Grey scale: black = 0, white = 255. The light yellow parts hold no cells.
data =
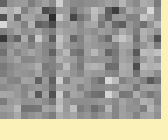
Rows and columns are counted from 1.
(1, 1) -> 99
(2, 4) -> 128
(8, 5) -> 165
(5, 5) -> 148
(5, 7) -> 138
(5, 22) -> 165
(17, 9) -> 171
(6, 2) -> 125
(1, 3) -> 153
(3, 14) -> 185
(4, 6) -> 96
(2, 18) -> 130
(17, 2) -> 150
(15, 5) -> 146
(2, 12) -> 142
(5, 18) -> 170
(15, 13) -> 142
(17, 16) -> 156
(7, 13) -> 158
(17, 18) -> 160
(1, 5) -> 126
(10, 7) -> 121
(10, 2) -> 136
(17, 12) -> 141
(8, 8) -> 98
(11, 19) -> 164
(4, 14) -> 168
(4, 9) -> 155
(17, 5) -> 145
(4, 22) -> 147
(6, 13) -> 164
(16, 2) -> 160
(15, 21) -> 176
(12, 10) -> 126
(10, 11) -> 144
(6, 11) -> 103
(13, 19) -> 155
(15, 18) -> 164
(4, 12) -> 137

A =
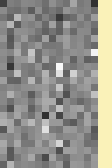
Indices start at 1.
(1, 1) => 64
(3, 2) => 97
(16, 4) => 152
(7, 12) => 142
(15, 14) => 137
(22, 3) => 142
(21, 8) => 166
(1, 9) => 125
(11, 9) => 224
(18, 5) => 184
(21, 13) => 112
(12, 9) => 124
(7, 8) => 119
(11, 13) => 129
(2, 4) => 124
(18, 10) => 105
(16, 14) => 151
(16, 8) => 128
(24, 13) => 131
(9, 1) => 136
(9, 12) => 136
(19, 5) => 136
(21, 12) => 144
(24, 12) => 149
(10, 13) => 142
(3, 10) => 99
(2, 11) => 136
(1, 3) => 121
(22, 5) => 146
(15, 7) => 170
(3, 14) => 156
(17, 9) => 69
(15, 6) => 150
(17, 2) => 135
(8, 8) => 132
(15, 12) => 104

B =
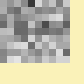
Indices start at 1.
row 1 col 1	169
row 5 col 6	110
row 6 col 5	212
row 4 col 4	106
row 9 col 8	183
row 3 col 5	155
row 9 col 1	138
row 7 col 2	194
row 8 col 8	143
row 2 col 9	167
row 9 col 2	216
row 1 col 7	162
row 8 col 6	133
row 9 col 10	210
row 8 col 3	157
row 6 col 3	148
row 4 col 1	108
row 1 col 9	127
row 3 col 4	144
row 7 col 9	168
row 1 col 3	175
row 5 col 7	108
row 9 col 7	203
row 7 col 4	220
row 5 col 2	192

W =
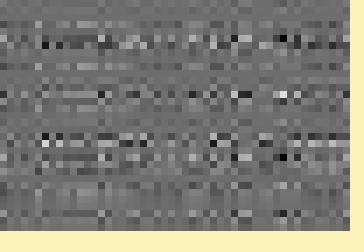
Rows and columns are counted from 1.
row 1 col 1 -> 120
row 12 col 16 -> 123
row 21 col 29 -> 110
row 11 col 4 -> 109
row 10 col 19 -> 121
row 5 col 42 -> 113
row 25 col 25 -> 118
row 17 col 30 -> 111
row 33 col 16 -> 118
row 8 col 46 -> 116
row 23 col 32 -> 94
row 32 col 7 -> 123
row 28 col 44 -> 102
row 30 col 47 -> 110
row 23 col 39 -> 112
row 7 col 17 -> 82
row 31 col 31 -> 141
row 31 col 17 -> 116
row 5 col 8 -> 108
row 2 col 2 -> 113
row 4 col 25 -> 101
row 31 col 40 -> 79
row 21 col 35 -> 108
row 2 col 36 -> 99
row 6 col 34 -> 35
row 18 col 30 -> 119
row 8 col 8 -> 114
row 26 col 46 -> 108
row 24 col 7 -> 157
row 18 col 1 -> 96
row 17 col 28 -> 114
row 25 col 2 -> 123
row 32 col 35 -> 84
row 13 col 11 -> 97
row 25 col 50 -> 90
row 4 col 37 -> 106
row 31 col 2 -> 97
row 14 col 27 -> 99
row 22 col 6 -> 115
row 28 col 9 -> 122

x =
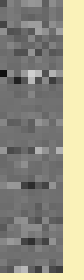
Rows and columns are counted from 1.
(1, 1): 77
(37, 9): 112
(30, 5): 110
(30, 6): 93
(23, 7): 107
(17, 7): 104
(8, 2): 112
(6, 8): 100
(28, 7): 114
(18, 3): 96
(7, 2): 133
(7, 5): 104
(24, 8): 109
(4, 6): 157
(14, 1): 114
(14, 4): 107
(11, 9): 148
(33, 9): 122
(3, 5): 98
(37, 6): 112
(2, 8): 120
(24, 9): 106
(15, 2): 112
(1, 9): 123
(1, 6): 148
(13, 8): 104
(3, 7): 104
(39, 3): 164
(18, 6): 148
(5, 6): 162
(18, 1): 134
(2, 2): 122
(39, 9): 62
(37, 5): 113
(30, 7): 120
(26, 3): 107
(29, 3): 116
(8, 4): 81
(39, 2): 86

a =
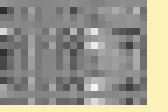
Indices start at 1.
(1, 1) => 149
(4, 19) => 147
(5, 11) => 182
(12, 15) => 181
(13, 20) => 96
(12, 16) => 158
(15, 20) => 146
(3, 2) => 118
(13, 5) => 157
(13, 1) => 167
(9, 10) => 144
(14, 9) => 137
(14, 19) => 131
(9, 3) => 137
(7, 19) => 64
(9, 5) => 157
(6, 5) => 160
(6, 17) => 153
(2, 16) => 152
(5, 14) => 229
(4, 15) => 127
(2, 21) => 110
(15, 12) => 88
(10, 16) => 152
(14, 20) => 133
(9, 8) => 133
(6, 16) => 152
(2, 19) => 131
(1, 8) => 135
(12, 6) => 121
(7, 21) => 111
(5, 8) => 166
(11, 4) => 132
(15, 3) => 116
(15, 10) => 104

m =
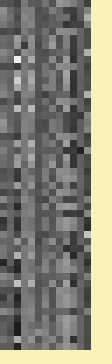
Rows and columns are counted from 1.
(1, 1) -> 84
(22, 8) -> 92
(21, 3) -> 158
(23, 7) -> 110
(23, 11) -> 52
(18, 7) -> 75
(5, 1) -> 72
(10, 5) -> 102
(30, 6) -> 88
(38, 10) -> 152
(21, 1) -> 106
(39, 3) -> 38
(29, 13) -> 125
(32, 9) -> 134
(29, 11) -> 70
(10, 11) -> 124
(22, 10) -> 55
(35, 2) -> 99
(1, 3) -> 67
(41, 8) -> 139
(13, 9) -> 86
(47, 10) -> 154
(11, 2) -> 104
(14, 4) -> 130
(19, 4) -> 130
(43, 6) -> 87
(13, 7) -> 124
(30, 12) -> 99
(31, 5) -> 131
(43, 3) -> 35
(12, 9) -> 81
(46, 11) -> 140
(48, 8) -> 96
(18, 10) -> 75
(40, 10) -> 107
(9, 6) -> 85
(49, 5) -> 146
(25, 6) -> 86
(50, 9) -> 129
